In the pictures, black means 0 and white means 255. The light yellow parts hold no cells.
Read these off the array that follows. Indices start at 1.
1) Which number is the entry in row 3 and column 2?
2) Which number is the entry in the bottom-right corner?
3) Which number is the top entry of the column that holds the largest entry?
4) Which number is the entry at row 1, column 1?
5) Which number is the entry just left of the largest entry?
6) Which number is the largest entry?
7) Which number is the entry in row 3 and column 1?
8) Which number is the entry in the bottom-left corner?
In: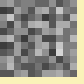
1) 198
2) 102
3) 86
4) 144
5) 60
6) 213
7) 144
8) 86

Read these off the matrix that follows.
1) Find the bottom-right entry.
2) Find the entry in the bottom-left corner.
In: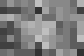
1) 50
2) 109

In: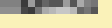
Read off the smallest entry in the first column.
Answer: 129
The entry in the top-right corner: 117
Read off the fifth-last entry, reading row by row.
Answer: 198
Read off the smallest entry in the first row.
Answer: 59
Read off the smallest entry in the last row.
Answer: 59

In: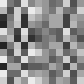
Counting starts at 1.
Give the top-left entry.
235
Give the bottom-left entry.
207
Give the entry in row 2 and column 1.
182
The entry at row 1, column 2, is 120
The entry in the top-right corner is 151
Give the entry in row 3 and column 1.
49
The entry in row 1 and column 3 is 93
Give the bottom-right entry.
207
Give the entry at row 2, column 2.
81
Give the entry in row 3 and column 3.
207
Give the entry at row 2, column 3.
207

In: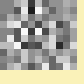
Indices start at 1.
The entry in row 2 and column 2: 133
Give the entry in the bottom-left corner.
119
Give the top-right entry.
160
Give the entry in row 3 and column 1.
119
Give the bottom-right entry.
175
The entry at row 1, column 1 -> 133
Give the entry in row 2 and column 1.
133
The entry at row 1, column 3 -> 175
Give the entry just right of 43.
119
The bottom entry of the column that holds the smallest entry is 87
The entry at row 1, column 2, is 133
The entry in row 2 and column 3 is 87
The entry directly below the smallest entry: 119
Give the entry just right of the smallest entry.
248

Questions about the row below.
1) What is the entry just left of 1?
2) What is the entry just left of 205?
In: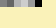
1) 153
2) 181

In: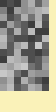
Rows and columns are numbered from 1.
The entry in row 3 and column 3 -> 103
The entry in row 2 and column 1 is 128
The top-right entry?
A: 159
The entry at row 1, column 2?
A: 78
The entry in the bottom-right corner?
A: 78
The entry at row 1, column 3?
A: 62
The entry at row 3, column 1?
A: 159
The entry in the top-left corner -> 62
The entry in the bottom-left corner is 159
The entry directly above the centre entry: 78
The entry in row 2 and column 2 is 62
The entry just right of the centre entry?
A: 78
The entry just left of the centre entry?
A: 159
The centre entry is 187
